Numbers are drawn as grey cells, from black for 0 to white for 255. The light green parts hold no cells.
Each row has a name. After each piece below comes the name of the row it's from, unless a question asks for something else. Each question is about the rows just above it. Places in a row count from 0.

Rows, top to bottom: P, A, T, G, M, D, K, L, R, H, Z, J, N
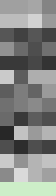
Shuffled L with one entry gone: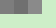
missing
[118]
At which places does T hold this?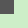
0 2
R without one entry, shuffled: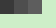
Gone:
[106]

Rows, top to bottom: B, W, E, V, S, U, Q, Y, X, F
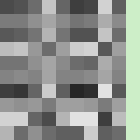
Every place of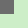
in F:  1 3 8
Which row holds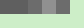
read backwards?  F

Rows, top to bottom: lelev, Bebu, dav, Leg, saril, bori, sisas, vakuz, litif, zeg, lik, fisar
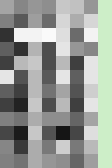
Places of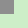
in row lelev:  3
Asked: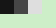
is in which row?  zeg
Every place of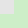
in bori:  0 4 6
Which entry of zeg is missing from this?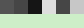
[27]
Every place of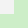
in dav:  1 2 6
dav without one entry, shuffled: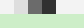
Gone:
[250]
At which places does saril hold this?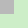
1 4

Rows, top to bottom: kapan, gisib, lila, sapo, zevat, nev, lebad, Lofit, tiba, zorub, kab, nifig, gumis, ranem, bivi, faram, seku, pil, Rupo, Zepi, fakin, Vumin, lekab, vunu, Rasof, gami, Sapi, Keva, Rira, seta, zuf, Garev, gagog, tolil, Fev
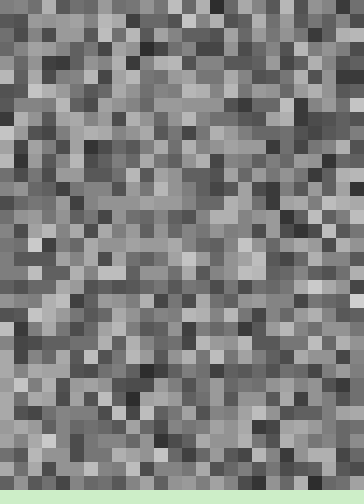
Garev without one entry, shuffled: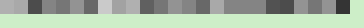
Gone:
[140]
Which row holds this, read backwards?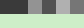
nev
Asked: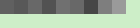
Sapi
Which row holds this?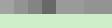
Lofit
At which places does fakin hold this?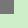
11 13 16 20
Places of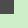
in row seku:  1 6 18 20 22
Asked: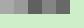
zuf

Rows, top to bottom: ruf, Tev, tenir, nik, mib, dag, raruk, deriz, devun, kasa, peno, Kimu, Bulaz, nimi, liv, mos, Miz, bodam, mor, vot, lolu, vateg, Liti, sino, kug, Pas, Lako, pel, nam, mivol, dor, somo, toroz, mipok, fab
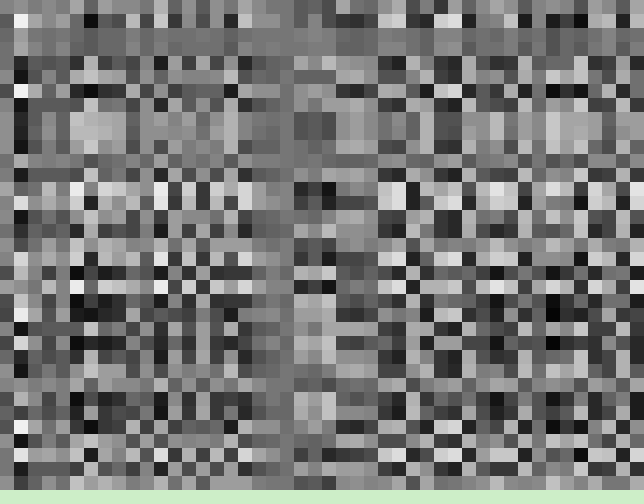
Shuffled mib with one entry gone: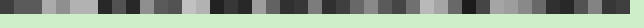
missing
[151]
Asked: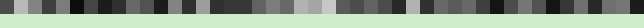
vot
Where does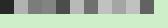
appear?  Lako

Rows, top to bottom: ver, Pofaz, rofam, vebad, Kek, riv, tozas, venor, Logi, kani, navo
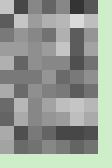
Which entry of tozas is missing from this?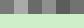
[128]
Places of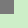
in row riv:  0 1 2 5
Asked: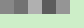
rofam

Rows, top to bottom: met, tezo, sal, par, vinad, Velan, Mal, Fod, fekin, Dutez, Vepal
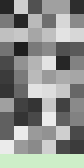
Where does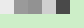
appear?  Dutez
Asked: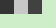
Fod
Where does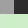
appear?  met

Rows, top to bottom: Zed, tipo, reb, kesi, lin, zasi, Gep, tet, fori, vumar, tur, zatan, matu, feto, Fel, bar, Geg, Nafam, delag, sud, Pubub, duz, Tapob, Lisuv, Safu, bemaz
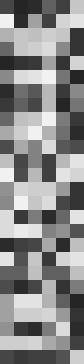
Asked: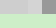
Tapob
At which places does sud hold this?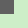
0 1 3 4
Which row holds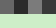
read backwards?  bar
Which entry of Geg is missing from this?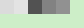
[234]
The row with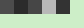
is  Pubub
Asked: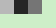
tet

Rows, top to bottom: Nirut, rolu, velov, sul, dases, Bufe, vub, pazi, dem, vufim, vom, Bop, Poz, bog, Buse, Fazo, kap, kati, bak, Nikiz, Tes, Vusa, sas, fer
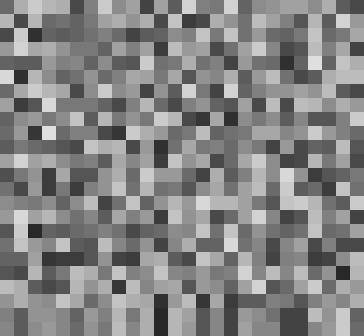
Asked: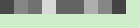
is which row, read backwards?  kati
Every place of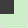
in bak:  4 5 9 22
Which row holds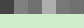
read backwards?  dases
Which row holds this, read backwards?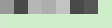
vom
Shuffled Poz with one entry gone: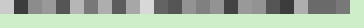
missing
[79]
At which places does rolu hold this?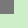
6
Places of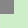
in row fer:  0 4 9 15 18 19 22

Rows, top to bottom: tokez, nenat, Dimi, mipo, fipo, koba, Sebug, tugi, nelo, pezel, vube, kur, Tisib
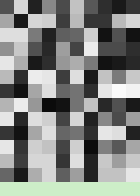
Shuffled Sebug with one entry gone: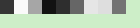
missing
[242]
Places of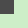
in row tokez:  4
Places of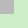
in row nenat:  5 8
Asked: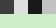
koba
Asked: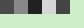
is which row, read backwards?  nelo
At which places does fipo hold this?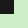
2 8

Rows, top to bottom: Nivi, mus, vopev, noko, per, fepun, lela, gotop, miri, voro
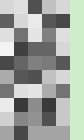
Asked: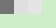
lela
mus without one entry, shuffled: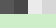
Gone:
[95]
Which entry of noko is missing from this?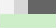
[64]
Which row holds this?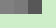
per
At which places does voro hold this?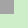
0 2 3 4
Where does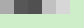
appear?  fepun

